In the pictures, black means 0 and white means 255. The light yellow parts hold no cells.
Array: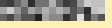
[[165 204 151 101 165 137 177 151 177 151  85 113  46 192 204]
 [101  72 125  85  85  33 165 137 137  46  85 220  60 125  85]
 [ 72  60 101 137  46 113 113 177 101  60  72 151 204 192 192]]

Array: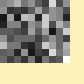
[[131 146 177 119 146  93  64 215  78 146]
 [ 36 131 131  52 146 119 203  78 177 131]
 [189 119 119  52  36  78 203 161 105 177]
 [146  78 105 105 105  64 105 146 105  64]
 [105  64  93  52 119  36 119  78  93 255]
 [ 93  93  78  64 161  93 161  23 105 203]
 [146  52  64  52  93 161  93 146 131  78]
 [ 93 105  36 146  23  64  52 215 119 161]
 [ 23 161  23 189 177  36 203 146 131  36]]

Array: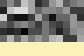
[[ 33 194 220 220 164 103 135 135 119 150  60  60]
 [103  75 119 135 103  60 119  75  60  88 150 135]
 [103 178 103 164 119 150 119 178 194  60  60 164]
 [ 88 135  88 194 164  46  75 150 178  88 119 135]
 [ 46  33  46   4  75  75 119  88  33  75 135 150]
 [206  46  19  19  60 164  88  19 103 103 150  46]]

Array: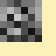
[[168  34 199 140  62 168]
 [ 34 153 183  76  18  90]
 [153 183 140  18 140 168]
 [127  48  76  48  90  34]
 [127 102  62 115 115 153]
 [115 102  34  76 102 127]]

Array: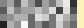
[[132 145 177 177 106 221 205 119 221 177 132]
 [ 34 177 145 247 106 145  91 119 205 145 106]
 [ 91 192 132 161 161 192 161 221  66 221  78]
 [132 161  91 192 145  78 161 119 192 234  50]]

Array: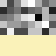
[[116 128 170 225 239   5 183 156]
 [197 156 156 128 170 210 255  89]
 [210  73 141 225 255 170 103 141]
 [ 44  89 116  60 103 116 183  32]
 [ 73 239  73  73 197 197  44 183]]

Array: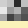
[[232 154 180  95]
 [167  67 110  81]
 [207 192  43 192]]

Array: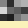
[[132  45 163 177]
 [ 45  30 117 148]
 [213 104  91  61]]

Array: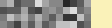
[[123 192 149 178 123 178 135  93 149  52  52 192 123]
 [ 81  93  93 164  81  67 135 149 123 178 220 109 135]
 [149 178  81 109 109 220 164 135 135  39  67  93 164]
 [135 109  67 149  93 164  93 123 192 192 208  81 109]]
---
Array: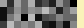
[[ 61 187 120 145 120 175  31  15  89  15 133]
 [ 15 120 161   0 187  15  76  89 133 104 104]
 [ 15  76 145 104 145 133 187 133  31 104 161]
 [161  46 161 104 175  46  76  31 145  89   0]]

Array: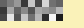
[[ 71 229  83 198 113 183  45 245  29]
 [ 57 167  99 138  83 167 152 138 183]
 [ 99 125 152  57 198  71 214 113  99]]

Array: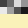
[[233 160  81  25]
 [ 65 107 219 148]]

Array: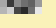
[[181 208  69  42 111 232]
 [167  57 139 111  98 154]]

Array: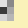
[[213 182]
 [ 58 167]
 [226 137]]

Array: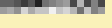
[[156 169 144 212 169 196 196 240 196 212 181 113 196 129 156]
 [ 99  99  85  60  85  32 113 129 144 156  72 181  72 129  72]]

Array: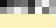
[[144 188 241 202  89 253 114 188]
 [ 17  74 102 114  45 175 241 160]]

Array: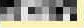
[[160 185 103 230 200 185 214 129  73 230  31]
 [ 73 145 117 230  45 117 172  87   7 160 103]
 [ 19   7  87 185 200 172 129 103 145  45  59]]
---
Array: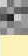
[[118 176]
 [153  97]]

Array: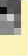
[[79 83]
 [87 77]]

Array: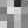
[[195  43]
 [224 209]]

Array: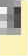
[[148 163]
 [139  63]]

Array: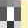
[[144 159]
 [254  96]]

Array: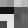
[[144 203]
 [ 17  85]]

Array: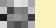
[[166 227]
 [ 69 128]]

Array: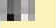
[[ 97 122]
 [104 129]]
